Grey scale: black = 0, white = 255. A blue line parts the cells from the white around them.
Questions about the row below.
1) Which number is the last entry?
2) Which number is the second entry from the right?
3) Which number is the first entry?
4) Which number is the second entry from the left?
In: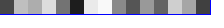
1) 64
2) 166
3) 71
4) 191

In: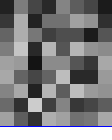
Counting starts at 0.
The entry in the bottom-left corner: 161
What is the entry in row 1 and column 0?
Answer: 55
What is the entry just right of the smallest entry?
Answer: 139
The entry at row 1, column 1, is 174
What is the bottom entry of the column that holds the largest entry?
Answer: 48
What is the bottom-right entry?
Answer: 168
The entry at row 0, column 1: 125
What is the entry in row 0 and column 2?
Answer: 70
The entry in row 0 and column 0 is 34
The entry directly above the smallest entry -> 41
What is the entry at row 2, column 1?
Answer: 174
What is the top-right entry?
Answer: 27
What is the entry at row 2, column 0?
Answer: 100
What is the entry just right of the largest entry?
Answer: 63
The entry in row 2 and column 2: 119

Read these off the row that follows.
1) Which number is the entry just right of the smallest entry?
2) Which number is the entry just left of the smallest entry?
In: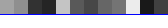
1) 64
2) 236

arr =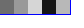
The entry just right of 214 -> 21
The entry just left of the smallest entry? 214
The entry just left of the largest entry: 153

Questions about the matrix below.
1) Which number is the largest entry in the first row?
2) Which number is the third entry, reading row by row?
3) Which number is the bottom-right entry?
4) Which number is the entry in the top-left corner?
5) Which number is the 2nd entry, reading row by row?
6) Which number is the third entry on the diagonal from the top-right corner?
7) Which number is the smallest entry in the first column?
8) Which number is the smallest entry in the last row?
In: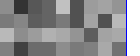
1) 193
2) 87
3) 114
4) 141
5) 51
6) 93
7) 122
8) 65

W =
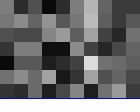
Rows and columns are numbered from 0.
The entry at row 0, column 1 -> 44
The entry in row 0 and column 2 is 80
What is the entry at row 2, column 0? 80
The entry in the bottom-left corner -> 52
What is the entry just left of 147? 100
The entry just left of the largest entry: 65
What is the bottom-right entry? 59
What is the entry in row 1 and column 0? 119
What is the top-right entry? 59
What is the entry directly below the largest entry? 162
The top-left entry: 125
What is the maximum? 219

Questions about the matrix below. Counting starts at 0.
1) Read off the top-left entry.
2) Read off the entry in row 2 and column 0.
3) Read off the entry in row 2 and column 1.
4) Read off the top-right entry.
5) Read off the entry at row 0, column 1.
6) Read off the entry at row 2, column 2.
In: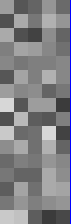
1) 157
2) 170
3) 80
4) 106
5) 86
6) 66

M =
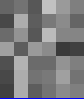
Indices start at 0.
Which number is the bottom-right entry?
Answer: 127
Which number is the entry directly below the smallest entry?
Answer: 147
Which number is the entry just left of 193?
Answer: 87
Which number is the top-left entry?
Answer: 101
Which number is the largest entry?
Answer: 193
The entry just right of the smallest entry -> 64
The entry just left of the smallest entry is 139
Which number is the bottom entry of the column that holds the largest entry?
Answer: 115
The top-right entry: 127
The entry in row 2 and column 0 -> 107
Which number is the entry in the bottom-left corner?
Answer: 64
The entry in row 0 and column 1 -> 115

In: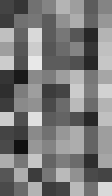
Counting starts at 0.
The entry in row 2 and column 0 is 192
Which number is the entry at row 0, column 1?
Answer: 53
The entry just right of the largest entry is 92
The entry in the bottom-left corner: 74
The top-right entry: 132
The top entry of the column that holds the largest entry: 113
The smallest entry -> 17
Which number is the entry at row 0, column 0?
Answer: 68
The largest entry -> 232
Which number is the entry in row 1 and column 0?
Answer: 60
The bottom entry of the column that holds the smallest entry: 107
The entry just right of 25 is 138
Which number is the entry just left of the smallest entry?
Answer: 74
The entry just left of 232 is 80
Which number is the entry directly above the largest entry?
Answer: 204
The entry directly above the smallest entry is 60

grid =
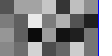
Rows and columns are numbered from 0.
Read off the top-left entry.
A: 83
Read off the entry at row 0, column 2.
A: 163
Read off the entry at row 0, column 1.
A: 163
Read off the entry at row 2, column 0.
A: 150
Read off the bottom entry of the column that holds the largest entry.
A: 211
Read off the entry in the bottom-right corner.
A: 117
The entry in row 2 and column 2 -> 11
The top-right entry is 143
